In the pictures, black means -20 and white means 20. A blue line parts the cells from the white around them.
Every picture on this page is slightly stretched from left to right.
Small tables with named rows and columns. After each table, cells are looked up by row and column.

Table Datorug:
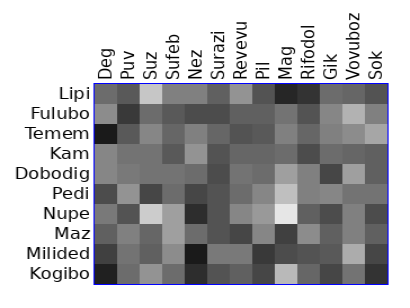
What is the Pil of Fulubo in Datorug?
-5
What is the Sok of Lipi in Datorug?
-7
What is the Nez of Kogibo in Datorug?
-13
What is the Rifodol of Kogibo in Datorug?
-4
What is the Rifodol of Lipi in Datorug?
-12
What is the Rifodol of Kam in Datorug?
-8
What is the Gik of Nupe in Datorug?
-8
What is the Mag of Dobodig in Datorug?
5
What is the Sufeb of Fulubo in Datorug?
-6
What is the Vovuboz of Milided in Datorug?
7
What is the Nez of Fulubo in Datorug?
-8
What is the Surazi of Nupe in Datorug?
-7
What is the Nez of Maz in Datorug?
-3
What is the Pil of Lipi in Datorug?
-7
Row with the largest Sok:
Temem

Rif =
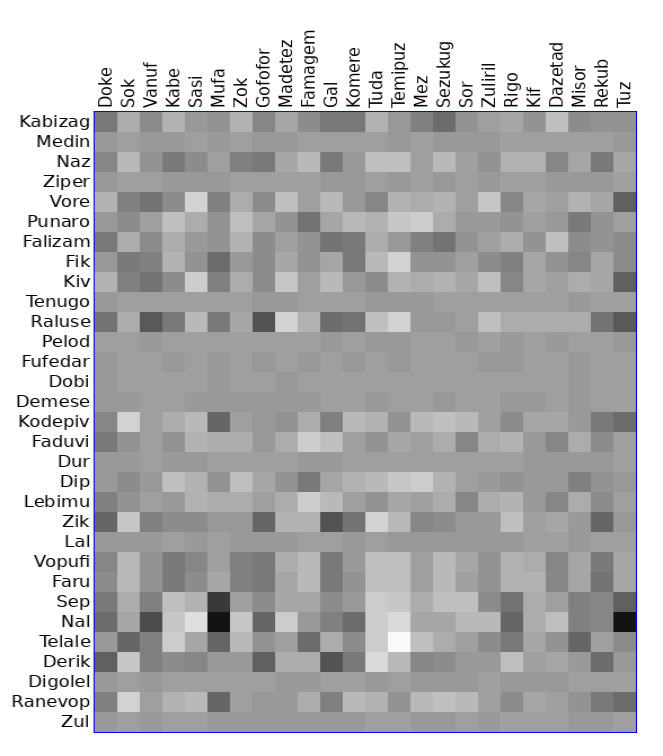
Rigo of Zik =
10
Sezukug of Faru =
9
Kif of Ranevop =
6
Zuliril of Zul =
4
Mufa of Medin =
4
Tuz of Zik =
4
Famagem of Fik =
3
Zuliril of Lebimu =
7
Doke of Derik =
-5
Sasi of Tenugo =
5
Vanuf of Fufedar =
5
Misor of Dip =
0
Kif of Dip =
4
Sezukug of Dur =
5
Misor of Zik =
4
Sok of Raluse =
7
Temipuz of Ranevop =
3
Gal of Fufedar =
5
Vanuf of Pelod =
4

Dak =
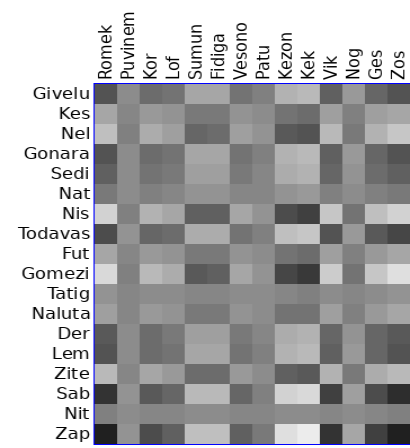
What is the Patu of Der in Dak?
1
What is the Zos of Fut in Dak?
6
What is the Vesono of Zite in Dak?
4
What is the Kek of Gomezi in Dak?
-11
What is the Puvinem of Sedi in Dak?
2
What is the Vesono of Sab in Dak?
-4
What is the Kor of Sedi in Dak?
-2
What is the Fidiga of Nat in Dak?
3
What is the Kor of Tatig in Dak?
2
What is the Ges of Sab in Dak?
-8
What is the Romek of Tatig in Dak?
3
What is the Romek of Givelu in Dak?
-7
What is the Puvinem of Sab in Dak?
3
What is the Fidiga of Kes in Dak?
-1
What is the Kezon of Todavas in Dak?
10
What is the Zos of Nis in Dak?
13
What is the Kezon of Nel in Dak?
-6
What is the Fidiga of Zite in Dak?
-3

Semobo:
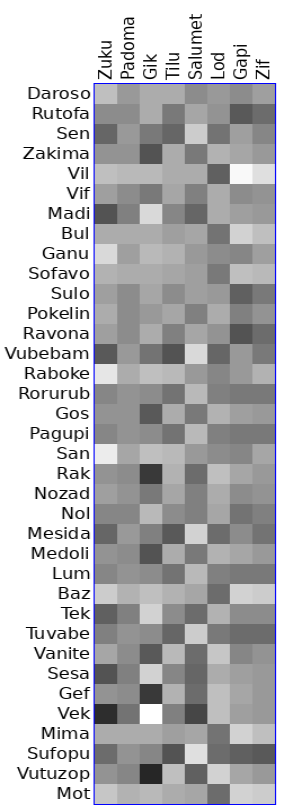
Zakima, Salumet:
-1
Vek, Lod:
10
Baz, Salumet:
6
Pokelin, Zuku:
7
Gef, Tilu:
8
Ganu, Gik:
9
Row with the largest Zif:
Vil

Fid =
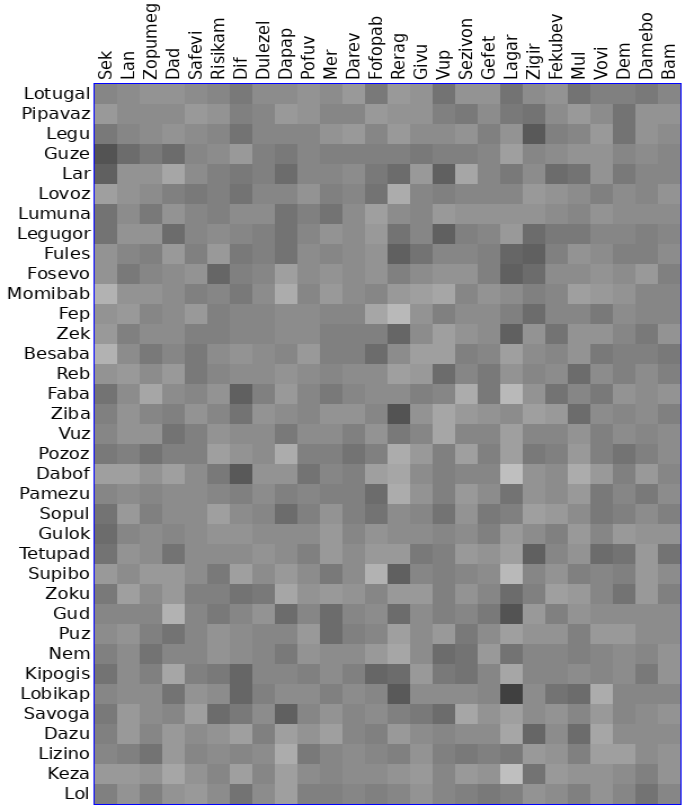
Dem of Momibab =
3
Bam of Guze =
1
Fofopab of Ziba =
1
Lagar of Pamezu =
-2
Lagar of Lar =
-1
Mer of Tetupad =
4
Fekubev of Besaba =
1
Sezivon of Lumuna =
3
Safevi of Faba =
1
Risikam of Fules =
4
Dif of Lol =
-2

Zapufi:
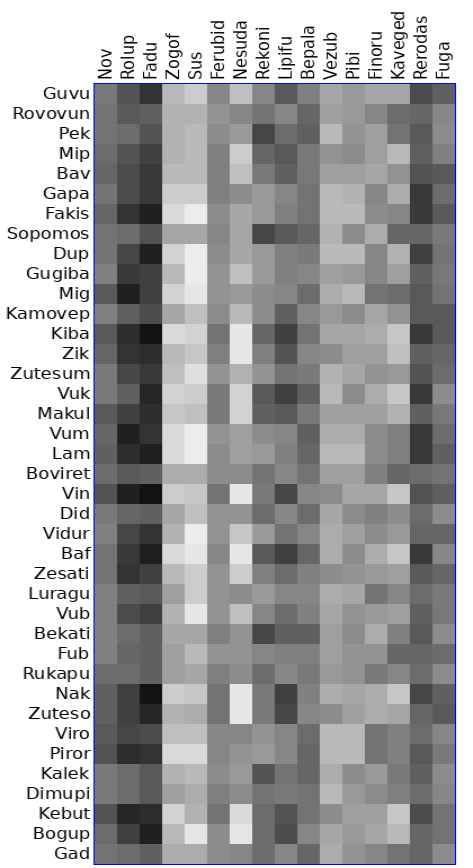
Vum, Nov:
-4
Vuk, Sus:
12
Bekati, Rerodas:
-6
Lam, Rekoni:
4
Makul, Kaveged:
8
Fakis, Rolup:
-12
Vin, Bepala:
1
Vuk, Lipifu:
-10
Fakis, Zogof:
14
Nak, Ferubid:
-2
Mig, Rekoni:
2
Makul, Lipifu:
-6
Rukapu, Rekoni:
-3

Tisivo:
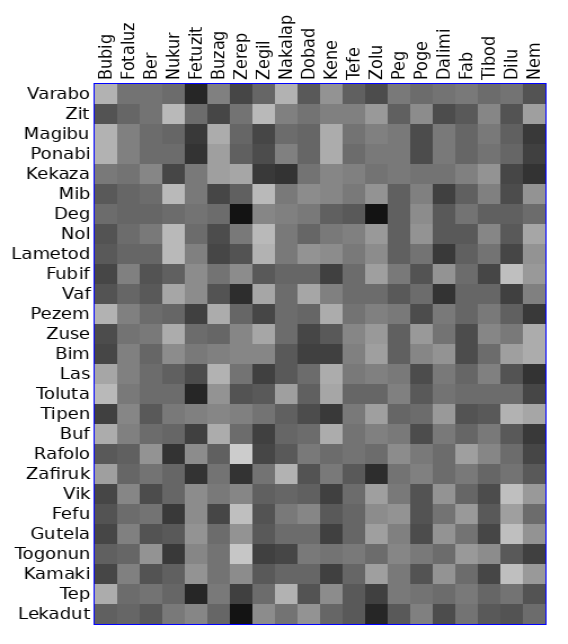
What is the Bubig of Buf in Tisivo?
7
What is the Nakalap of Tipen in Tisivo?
-5
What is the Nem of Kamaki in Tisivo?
4
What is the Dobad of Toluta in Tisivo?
-5
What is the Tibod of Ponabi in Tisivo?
-2
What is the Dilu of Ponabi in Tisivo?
-4

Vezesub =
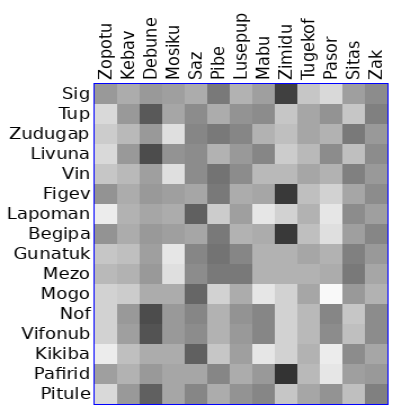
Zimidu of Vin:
9
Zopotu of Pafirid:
5
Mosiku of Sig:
5
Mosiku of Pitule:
6
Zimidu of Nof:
13
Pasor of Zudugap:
8
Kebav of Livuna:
4
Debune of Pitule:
-5
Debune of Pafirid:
4
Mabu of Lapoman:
16
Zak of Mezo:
6
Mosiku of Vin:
15
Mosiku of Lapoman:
7
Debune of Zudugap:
4
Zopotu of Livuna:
14
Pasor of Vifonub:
2
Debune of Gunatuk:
5
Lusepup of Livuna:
4

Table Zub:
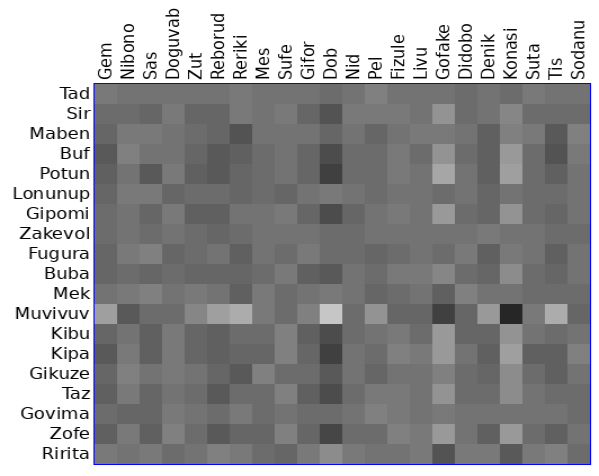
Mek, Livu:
-2
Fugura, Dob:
-3
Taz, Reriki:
-3
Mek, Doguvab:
-2
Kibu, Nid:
-3
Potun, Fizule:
-1
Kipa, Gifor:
-4
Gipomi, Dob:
-8
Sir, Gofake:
3
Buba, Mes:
-3
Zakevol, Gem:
-3
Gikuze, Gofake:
0
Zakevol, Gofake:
-2
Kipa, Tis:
-5
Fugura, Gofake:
-3
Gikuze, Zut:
-2
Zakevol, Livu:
-2
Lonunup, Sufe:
-4
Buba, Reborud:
-4
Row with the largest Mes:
Gikuze

